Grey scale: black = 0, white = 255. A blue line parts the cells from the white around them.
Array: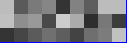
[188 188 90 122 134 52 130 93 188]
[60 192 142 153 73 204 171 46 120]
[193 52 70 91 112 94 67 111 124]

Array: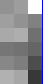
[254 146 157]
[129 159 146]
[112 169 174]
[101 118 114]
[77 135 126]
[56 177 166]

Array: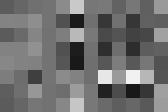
[153 92 102 112 115 139 201 119 121 98 119 96]
[94 131 130 142 115 81 27 112 55 113 54 97]
[161 91 106 133 114 126 185 120 74 84 66 71]
[97 130 130 145 115 81 29 113 46 110 45 93]
[82 135 130 129 115 86 25 111 87 125 88 119]
[85 125 109 63 116 139 130 111 231 154 241 183]
[160 94 111 151 114 110 156 120 33 76 24 54]
[156 91 102 118 114 135 198 120 106 94 103 89]

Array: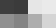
[234 62 59 230]
[213 144 132 173]

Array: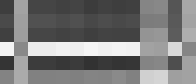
[167 62 163 69 69 65 68 60 65 62 64 133 136 85]
[163 74 159 81 81 76 80 72 77 73 76 124 125 89]
[174 64 158 70 70 66 69 63 67 66 66 148 151 92]
[133 243 137 236 236 241 238 245 240 243 241 162 159 217]
[162 52 169 60 60 55 59 50 56 52 54 132 135 78]
[162 131 171 129 129 130 128 132 131 138 129 208 212 159]

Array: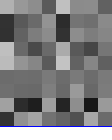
[97 177 152 141 90 192 139 140]
[138 50 89 106 147 44 116 111]
[134 49 98 125 140 50 141 125]
[118 191 105 74 106 171 89 70]
[96 187 148 134 90 195 98 134]
[122 108 110 109 122 108 122 108]
[124 111 106 105 127 105 154 104]
[154 161 44 30 159 36 142 23]
[107 50 145 164 114 100 80 167]
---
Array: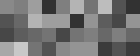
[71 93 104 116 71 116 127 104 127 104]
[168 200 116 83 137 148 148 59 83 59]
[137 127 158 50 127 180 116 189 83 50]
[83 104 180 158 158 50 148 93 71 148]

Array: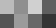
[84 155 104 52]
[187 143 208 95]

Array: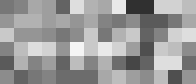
[140 99 119 131 108 108 108 168 189 158 140 189 79 149]
[90 178 131 158 99 189 131 178 108 70 99 222 222 108]
[201 149 149 140 119 140 201 119 178 201 99 131 210 222]
[119 131 168 158 99 222 178 168 233 48 48 210 210 189]
[149 178 178 158 168 149 168 131 119 140 90 90 119 168]
[131 189 222 210 149 245 201 233 210 158 79 201 189 140]

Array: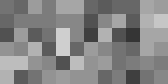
[81 156 91 115 207 135 63 178 81 53 166 166]
[178 91 115 147 156 147 147 103 124 63 115 135]
[103 124 124 124 135 135 81 135 166 91 178 198]
[189 189 147 135 81 189 147 156 115 124 135 124]
[115 103 156 124 166 166 103 91 103 103 166 156]
[147 135 178 91 207 103 156 135 115 103 166 147]

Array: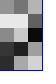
[138 201 10]
[232 232 97]
[54 32 159]
[148 117 180]
[44 168 211]

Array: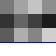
[51 101 63 28]
[92 174 133 207]
[122 163 196 142]
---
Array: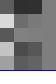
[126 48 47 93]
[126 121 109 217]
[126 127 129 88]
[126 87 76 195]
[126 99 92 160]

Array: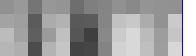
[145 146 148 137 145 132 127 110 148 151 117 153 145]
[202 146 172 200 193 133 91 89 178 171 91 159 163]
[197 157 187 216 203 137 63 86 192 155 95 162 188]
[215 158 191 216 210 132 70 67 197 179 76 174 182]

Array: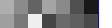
[24 80 138 164 99 139 174]
[74 95 106 69 239 121 159]

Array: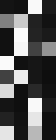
[26 249 17 20]
[18 33 202 128]
[26 35 251 17]
[148 66 246 17]
[16 22 17 250]
[14 22 236 65]
[17 41 15 218]
[28 249 15 20]
[16 230 18 34]
[16 184 20 229]

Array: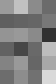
[107 139 193 155]
[120 102 99 95]
[49 138 153 148]
[189 105 71 98]
[168 102 153 131]
[217 113 141 109]

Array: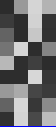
[179 213 153 44]
[51 210 44 59]
[49 199 44 99]
[133 45 214 116]
[44 63 46 184]
[54 215 45 45]
[59 70 170 153]
[139 55 215 99]
[188 73 212 48]

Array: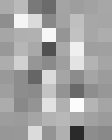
[167 162 158 164 107 121 186 171]
[166 167 191 163 136 219 245 142]
[173 167 194 149 247 177 176 166]
[160 159 239 169 81 169 182 152]
[165 179 227 159 138 150 209 173]
[156 165 140 165 218 102 141 153]
[151 142 105 147 195 139 141 159]
[165 180 252 176 226 148 137 172]
[155 161 172 184 179 165 155 157]
[137 141 42 176 148 219 152 151]
